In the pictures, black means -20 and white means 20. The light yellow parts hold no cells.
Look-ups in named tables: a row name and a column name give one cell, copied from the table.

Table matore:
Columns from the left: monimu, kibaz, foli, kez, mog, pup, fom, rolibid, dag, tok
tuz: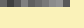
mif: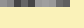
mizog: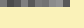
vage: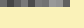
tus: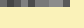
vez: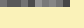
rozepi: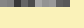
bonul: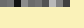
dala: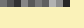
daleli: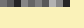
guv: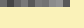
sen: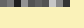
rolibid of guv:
2
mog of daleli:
-4
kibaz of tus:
-9
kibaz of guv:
-9
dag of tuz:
3
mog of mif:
-9
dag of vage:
3
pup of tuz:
-3
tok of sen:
-12

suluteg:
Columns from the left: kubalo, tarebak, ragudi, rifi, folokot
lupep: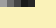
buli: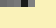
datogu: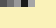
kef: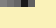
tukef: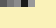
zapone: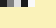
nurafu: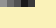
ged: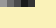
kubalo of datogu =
-7
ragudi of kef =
-4
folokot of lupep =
-14
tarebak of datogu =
-2
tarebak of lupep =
-3
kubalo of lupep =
5
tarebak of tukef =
-1
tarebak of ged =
-3
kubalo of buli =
-3
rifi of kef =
-16
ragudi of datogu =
4
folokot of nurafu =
-11
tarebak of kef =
-2
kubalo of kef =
0
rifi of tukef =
-16

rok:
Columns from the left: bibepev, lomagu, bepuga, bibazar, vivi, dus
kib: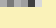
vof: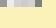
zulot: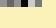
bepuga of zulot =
3
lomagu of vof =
17
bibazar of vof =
12
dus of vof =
0
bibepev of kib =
7
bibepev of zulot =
3
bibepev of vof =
4
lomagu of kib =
-1
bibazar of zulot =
-19
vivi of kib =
-10
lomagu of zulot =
-4
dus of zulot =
-1
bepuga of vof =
13
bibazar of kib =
5
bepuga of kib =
8
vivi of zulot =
12
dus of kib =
14

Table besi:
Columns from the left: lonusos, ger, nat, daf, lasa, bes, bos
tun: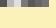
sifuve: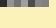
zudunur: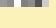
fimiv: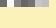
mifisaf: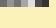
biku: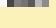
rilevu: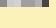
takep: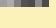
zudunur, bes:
-7
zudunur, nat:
20
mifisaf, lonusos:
-3
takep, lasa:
-8
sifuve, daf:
5
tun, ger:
9
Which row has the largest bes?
fimiv

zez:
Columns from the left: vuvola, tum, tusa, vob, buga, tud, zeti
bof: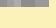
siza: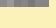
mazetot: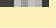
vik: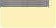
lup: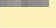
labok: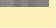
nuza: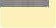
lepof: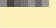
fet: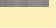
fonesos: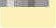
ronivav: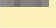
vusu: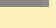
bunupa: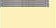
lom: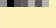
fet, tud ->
2
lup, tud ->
2
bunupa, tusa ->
4
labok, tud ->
0
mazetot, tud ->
8
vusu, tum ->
1
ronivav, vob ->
0
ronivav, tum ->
1
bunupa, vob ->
2
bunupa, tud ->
3
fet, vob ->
1
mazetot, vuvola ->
-10
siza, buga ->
-1
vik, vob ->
1
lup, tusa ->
4
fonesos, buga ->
-2
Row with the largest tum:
fonesos

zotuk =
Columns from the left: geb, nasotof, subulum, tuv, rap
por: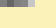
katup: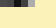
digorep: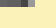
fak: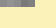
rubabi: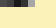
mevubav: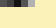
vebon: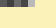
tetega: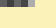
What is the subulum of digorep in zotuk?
-5
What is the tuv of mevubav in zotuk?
-7
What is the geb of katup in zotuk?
-8
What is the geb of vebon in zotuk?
-6
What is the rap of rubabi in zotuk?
6
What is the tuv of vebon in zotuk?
-9

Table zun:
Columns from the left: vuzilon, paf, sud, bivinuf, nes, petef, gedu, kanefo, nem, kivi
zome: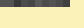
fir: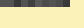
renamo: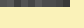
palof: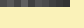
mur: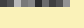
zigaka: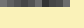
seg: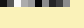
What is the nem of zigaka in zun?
-8
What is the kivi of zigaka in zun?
-3
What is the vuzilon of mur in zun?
-10
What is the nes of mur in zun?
1
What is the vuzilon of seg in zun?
-17
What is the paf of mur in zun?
-7
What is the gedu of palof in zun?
-8
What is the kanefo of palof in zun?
-10
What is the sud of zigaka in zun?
-7
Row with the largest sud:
seg

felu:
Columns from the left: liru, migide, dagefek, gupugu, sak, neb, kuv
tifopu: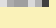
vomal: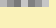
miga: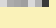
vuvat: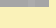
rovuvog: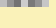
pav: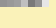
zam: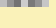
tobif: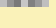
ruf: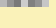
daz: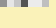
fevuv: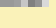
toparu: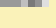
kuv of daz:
10
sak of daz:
17
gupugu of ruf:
12
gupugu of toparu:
10
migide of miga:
7
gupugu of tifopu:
5
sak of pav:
-1

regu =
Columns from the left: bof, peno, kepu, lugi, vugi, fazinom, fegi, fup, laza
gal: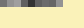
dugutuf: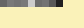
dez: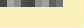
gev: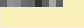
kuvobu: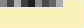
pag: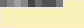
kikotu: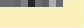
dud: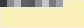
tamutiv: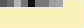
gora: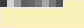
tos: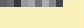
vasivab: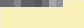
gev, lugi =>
-3
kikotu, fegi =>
-5
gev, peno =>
3
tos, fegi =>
7
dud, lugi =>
-5
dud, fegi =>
11
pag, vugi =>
-9
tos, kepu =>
-11
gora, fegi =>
6
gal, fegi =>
-3
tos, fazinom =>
-2
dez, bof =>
-9
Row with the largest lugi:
tos

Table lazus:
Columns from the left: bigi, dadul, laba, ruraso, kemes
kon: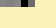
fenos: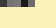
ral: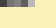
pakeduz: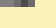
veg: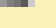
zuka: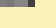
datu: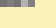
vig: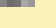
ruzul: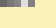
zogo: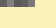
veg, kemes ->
12
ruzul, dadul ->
-1
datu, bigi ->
-2
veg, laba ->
-2
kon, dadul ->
0
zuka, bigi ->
0
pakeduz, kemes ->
-3

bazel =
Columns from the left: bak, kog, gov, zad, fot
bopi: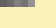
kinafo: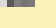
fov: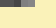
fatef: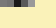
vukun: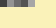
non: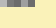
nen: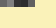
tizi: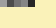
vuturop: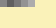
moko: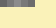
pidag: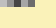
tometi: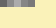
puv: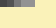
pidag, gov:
-9
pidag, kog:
3
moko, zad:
-1
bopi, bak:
-5
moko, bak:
-4
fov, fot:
1

